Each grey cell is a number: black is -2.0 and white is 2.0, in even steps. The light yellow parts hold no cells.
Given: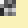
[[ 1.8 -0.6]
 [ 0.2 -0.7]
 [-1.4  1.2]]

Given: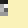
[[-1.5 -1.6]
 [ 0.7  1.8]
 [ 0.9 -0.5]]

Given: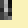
[[-0.9  0.8]
 [-0.9  0.6]
 [-1.4  1.0]]

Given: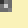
[[-1.2 -0.1]
 [-0.2  1.2]
 [-0.3 -0.3]]

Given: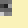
[[-0.3 -0.3]
 [-1.0 -1.5]
 [-0.4 -0.5]]

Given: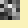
[[ 1.1 -0.1]
 [-1.4  0.4]
 [ 0.7 -0.6]]

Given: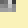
[[-0.4 -0.2]
 [ 0.2  0.1]
 [ 0.5  0.5]]

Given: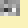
[[ 0.6 -0.2]
 [ 0.4  0.9]
 [ 0.0 -1.2]]
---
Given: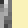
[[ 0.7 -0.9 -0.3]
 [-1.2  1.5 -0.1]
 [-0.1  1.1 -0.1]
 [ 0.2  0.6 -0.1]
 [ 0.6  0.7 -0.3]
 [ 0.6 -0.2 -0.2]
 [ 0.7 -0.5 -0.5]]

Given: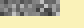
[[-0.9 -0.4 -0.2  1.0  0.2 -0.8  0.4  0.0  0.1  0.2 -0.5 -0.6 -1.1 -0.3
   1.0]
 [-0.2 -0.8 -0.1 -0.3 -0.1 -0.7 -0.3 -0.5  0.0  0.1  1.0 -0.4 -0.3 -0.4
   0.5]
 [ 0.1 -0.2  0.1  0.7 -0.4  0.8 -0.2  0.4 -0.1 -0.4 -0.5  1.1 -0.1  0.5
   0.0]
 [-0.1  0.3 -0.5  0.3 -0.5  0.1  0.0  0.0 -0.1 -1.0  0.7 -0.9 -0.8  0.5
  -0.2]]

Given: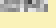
[[ 0.7  0.5  0.2  0.1  0.4  1.7  0.1  1.6  1.5  0.8  0.9  0.1]
 [ 1.3  0.1  0.5  0.3  0.2  0.9 -0.1 -1.0  1.0  0.1  0.8  1.5]
 [ 0.5  0.7  0.8  1.1  0.7  1.3  0.2  0.4  0.0  0.2  1.1  0.0]]

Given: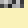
[[-1.0  0.1 -1.5  0.6  0.8 -0.7]
 [ 0.7  1.2  0.4 -1.2  1.0 -1.1]]

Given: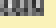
[[ 0.3 -1.1  0.1  0.1 -1.2 -0.1 -0.6  0.2 -0.4 -0.1 -0.5]
 [ 0.5 -1.0  1.3 -0.4 -0.8  0.7 -0.7  0.3 -1.3  1.0 -0.5]
 [ 0.3 -1.1  1.5 -0.4 -0.8  0.7 -0.7  0.3 -1.2  1.1 -0.5]
 [-0.5 -0.1  0.4 -1.0 -0.2 -0.4 -1.2  0.3 -0.4 -1.2 -0.7]]

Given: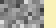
[[ 0.8  0.3 -0.3  0.9  0.2  1.4  0.4  0.7  1.1  0.5 -0.7]
 [-0.9  0.0 -0.2  0.0 -0.6 -0.5  1.4  0.7  0.0  0.1  0.9]
 [ 0.6  0.5 -0.1 -0.2 -0.9  0.2  0.1  0.6  0.6  0.2  0.0]
 [ 0.3 -0.6  0.2  0.6  0.6  0.0  0.2  0.8  0.4  0.0 -1.1]
 [-0.2  0.0  0.3  0.5  0.0  0.2  0.7 -0.7  0.5  0.1 -0.4]
 [ 0.1  0.2  0.2  0.3 -0.1 -0.2 -0.4  1.0 -0.2 -0.1  0.8]
 [ 1.5  0.4  0.0 -0.3  0.9  0.5 -0.6  0.3  0.3  0.4  0.3]]
